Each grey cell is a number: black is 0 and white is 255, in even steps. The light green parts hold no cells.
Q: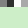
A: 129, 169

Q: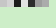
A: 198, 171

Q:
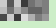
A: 203, 151

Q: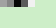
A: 161, 241

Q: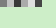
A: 125, 70

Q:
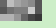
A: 102, 55

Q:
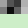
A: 162, 191

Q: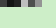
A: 63, 148

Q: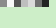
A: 139, 35

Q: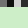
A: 113, 44
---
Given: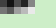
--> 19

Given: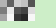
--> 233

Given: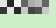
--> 40

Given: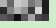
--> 132

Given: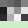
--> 201

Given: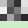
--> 79

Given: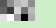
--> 59

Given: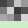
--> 211

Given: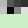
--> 88
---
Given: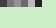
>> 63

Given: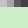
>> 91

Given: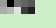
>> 33

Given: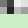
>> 64

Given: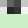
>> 54

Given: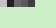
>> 63
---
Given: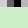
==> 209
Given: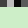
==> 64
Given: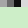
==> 166
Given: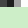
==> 68
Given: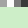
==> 163
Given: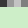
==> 55
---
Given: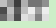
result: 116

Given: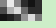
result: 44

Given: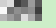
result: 88

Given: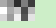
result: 44

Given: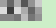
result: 86

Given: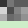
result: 118

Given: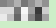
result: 145

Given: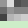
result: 220

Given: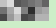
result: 114

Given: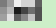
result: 211
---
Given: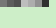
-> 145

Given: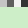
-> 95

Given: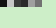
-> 114

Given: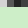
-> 64

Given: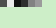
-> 130

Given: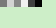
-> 135

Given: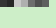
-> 109

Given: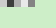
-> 177

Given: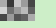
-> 186

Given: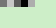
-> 117
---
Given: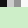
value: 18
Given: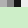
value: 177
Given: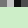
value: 117
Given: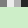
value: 125
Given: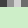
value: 64
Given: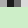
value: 173
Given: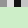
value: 148
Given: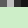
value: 92
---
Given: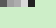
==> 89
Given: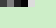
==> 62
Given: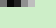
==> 118
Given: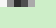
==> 246
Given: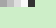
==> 166
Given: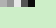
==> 177
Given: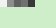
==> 242
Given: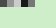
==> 74
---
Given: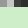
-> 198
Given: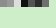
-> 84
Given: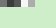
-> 86
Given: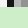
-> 22
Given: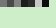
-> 45
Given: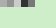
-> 203
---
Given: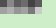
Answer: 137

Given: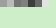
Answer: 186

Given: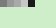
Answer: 153

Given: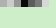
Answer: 203

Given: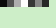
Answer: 82

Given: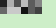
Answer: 175

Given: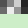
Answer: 134

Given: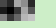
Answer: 40
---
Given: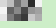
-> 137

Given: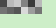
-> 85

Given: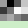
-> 251

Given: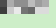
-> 233

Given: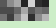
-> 103

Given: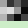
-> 151
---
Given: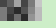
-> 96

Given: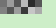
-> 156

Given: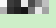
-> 60

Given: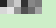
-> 162

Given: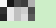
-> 23

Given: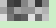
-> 69
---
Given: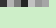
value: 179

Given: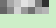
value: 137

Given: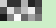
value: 132

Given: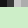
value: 59

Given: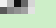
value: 132

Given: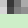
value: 71

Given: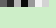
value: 39

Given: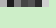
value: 28
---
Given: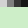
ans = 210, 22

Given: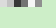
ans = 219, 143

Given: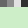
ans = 102, 48

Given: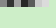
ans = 135, 219

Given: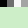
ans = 3, 164

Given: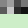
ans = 133, 18

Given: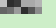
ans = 193, 140
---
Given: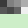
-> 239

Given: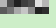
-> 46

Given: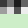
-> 237

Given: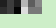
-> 120

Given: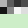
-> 221

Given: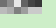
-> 202
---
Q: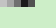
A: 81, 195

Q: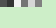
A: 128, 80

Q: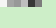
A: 124, 245

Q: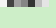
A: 228, 244

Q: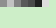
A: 221, 143

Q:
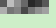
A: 88, 174

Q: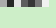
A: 241, 171

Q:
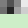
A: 234, 109
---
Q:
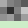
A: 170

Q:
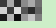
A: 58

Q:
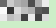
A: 105

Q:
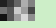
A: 32

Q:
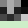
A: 129

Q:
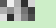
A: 89

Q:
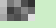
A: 193

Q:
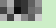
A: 124
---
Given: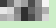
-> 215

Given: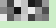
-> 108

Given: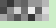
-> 138

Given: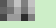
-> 115

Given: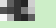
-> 65

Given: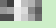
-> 165

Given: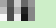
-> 77
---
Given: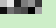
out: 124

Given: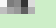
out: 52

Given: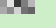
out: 126

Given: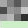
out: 139

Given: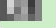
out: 155

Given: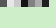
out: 19
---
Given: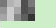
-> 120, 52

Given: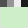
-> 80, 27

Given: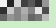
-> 242, 187

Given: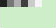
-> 33, 245

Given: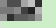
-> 136, 152

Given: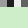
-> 156, 98

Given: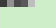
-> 58, 190
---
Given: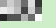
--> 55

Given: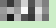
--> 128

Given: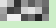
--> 109

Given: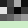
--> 16

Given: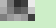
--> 234

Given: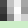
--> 165

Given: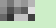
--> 181

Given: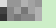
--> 150
